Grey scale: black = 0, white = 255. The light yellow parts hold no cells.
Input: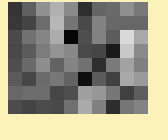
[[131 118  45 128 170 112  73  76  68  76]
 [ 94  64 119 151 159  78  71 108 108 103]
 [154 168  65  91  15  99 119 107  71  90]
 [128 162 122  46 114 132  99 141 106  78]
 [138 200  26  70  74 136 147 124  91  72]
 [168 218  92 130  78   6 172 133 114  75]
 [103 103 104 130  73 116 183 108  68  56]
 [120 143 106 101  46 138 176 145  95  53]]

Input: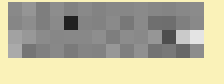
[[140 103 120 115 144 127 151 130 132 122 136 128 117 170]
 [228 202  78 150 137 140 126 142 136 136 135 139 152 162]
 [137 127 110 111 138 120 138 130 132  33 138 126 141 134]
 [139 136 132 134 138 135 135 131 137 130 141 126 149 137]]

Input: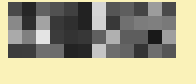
[[ 85 110  52 100 109 197  38  35 108 111  61  60]
 [158  25  93  93 176  96  55  51  59 228 128 170]
 [121 127 124 112  56 209  34  47  56 163  46 137]
 [ 74 156  68  94  85 212  34  64  81  97  38  73]]

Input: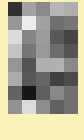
[[112  97 142 219 145]
 [113 136  95  23  98]
 [ 76  65 102  88 171]
 [137 177 175  84 149]
 [ 85 109 153 119 196]
 [ 69  89 156 134 218]
 [119 111 162 236 150]
 [175 182 137 161  49]]

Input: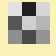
[[147  75 142]
 [181 207  86]
 [213  32 226]]

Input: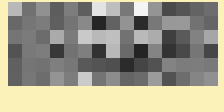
[[144 133 109  82 155 107 101 140 116 202 125 148 109 119  97]
 [121 125 124 131  82  69  43  79  84  89 119 127 114 117  96]
 [ 70 118  73  51 132  36 106 184  50 127 114  56 125 121  83]
 [166 130  90  63 172 185 114 191 185 201 123 170 108 123 117]
 [101 114 153 152 120  43 147  98  37 137 116  95 124 118 104]
 [109  99  85  74 148 244 120 190 227  94 125  93 145 113 184]]

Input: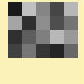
[[103  37  54 118  65]
 [153 184 127  94  48]
 [116  78 142  47 165]
 [183  70 133 192  26]]

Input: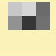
[[112  54 146]
 [107 214 199]]
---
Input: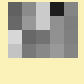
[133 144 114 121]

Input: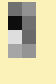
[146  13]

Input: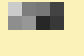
[67 39]

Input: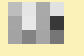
[225 168 131]

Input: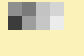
[213 198]

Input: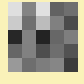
[111 128  35 129 153]
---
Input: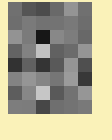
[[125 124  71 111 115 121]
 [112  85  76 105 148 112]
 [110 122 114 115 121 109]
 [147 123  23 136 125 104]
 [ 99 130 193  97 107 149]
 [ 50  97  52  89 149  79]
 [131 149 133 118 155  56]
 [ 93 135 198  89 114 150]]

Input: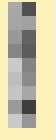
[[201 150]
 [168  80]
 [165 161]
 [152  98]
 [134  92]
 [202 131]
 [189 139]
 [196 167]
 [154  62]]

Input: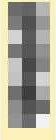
[[147 106 242]
 [108 100 181]
 [123  80 151]
 [211  90 179]
 [117  86 145]
 [199  72 131]
 [194  85 210]
 [110  62 170]
 [141  83 106]]

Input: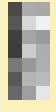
[[104 159 230]
 [ 73 171 168]
 [ 86 215 241]
 [ 64 165 154]
 [ 61 204 173]
 [121 152 174]
 [ 88 181 185]]

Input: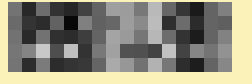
[[116  44 123  44  52  56 101 170 151 114 178 119  45  29 100 135]
 [115  40 109  50  38  66  99 159 156 120 185 103  54  26 100 128]
 [106  52  44  98   8 128  97 103 157 138 188  46 108  43 100  95]
 [114  41 114  48  44  62 100 164 154 118 183 109  51  28 100 130]
 [118 132 200  78 191  51 120 161  82  80  66 194  67 134 116 146]]

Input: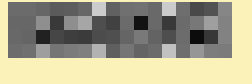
[[108 112 158 117 123 127 178  95 117 100 107 193 110 150 125 123]
 [107 107 102  91  93 103 204  97 112 114 105 203 110  73  82 134]
 [103 103 143  57 142 166  78  65 107  18 105  57 107 120 159 130]
 [104 101  33  70  62  59  76  79 101 121  99  78 108  12  55 130]]

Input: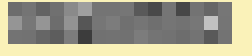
[[115 114 102  93 124  60 113 114 113 124 116 114 109 115  89 115]
 [108 116  99 112 138 159 116 116 118  89  73 117  71 115 102 118]
 [149 119 149 109 147  86 118 124 112 117 111 117 114 119 193 117]]

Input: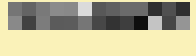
[[137  65 124  91  92 118  71  51  62  14 196  70 149]
 [117 100 121 139 137 219  88  96 107 107  47  80  47]]

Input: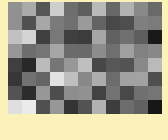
[[223 235  80 151  51  83 178  61 109  97  23]
 [145 170  86 206 110  94 185 104 178 137 105]
 [144  80 167 122 111 154  99  72  78 127 123]
 [193 212  63 120  63  60 166  97 112  94  25]
 [150 109 117 166 107 106 140 111 159 129 136]
 [ 63  40 187 117 151 191  71  87  83 137 186]
 [ 54 113 101 226 191 136 173 108 161 162  79]
 [ 83  44 151  77 141 145  66 115  72 112 117]]
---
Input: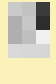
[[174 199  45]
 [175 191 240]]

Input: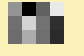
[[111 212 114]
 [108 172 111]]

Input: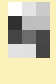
[[ 48 190 191]
 [ 68 108  71]]

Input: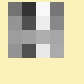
[[148  79 237]
 [157 161 174]]

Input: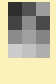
[[ 67 140  74]
 [139 160 132]]

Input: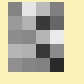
[[154 178  57]
 [141 136 180]]
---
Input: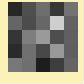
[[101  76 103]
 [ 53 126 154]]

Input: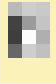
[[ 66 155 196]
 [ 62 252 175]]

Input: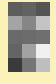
[[164 134 196]
 [106 108 111]]

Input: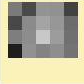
[[ 72 139 164]
 [126 141 200]]

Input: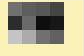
[[ 44 106  14]
 [196 171 112]]

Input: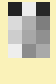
[[218 175 126]
 [205 167 144]]
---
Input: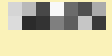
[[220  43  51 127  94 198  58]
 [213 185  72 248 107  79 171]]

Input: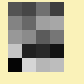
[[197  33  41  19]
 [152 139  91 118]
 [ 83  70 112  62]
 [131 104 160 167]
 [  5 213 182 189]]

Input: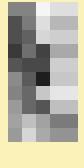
[[139  91  30 199 199]
 [ 58 111  66 169 169]
 [ 85  73  73 206 206]
 [154 104  85 191 191]
 [162 191 162 123 123]
 [154 214 169 147 147]
 [131 104 199 230 230]
 [ 79  97 214 206 206]
 [ 79 123 222 183 183]
 [131 131 245 222 222]]

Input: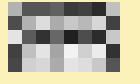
[[228  91  50 103  32  77  44 200]
 [178  85  85  97  58  65  44 192]
 [ 71 208 215 171 228 221 200  85]
 [ 77 178 221 171 200 184 215  65]
 [ 65 192 228 164 242 208 236  50]]

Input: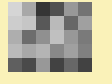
[[213 168  53  80 152 115]
 [205 198  88 186 103 160]
 [174 109 144 192 152 122]
 [ 95  74 152  66 103  66]
 [186 168 180 136 160 128]]

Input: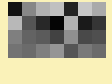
[[184  85  40   5 177  26  53]
 [127  99  91  66 143  73  79]
 [115 107 127 149  85 121 107]
 [ 18 135 177 192  34 199 170]]
